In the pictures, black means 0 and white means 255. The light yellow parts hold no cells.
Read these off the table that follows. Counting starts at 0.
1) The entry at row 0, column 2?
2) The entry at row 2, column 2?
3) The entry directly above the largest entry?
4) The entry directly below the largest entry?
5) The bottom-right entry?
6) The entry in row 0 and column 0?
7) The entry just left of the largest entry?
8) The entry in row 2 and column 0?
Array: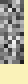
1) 102
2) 226
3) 102
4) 226
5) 31
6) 77
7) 77
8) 212

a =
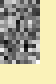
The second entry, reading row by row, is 186
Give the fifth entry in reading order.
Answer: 159
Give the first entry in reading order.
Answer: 64
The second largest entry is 239
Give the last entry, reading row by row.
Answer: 254
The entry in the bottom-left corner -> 172
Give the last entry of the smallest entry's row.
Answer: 223
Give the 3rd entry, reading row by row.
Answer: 186
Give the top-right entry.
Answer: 50
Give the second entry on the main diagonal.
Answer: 159
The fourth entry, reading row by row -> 211
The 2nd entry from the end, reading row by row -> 186
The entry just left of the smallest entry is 147
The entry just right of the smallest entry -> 79
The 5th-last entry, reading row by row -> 119
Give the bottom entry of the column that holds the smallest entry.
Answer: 92
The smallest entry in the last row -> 64
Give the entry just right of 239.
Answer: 159
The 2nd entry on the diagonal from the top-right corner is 92
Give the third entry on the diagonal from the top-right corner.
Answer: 172

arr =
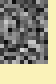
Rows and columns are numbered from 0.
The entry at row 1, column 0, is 56
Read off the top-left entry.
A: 116
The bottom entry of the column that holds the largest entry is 40
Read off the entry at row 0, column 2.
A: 144
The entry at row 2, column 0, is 171
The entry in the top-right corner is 100
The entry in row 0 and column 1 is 84
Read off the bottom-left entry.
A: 84
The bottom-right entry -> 129
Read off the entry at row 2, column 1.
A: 56
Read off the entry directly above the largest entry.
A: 70
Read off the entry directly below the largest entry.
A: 70

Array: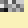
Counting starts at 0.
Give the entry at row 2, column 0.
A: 58
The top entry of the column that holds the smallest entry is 101
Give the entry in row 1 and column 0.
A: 231
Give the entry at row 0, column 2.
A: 231
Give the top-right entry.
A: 205

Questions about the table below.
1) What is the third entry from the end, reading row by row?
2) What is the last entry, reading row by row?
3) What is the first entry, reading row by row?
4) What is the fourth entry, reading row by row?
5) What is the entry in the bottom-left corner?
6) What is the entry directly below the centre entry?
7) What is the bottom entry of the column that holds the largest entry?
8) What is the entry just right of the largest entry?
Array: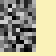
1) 2
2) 177
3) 120
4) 145
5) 177
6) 207
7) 91
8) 91
